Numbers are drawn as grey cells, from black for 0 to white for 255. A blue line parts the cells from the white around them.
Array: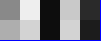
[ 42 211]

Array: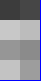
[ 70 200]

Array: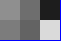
[29 99]

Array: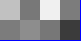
[124 119]

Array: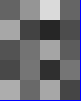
[101  38 115  72]

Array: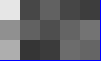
[ 61 100  59]
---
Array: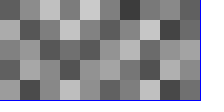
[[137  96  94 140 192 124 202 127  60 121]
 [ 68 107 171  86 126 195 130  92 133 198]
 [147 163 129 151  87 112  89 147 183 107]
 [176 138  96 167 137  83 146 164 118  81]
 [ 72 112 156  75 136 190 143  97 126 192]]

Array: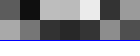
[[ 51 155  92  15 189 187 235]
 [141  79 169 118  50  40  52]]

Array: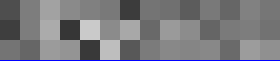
[[129 118  78 125 162 138 128 121  60 116 112  92 121 102]
 [125 114  62 125 171  54 202 139 168 105 154 140 101 122]
 [156 144 116 102 155 148  57 190  88 123 136 133 136 106]]

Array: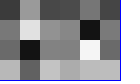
[[118  69  59 154  72  75]
 [ 19 122 120 225 146 135]
 [245 106 106  19 130 129]
 [188 189 184  97 195 172]]

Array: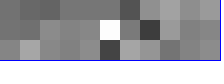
[[142 154 114 104 100 118 118 118  83 144 162]
 [129 134 115 112 139 131 135 253 122  61 154]
 [131 140 133 166 136 129 140  68 165 149 116]]

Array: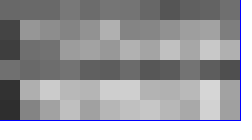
[[ 99 111 104 105 105 120 108 117 116 103  85  96]
 [162 126  68 150 141 132 146 176 132 134 145 158]
 [200 176  62 111 114 156 162 152 177 164 192 167]
 [ 93  79 112 105 109 115  96  93 107  87  91 115]
 [214 162  50 175 203 184 181 206 207 179 177 185]
 [210 160  46 132 162 191 161 182 192 198 183 169]]

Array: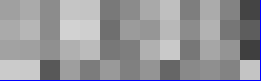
[[131  68 160 170 140 197 196 121 139 169 191 126 171]
 [118  93 170 182 139 210 207 111 155 150 184 140 178]
 [148  63 162 160 144 176 187 120 126 176 201 119 166]
 [131 196 203 202  88 158 124 153 128 148 102 137 143]]

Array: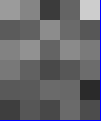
[[100 205 155 133  59]
 [106  87  91  97 140]
 [138 122 130 145 100]
 [ 87 108 120  97  73]
 [104  42  89  90 106]
 [106  76  62  86  72]]
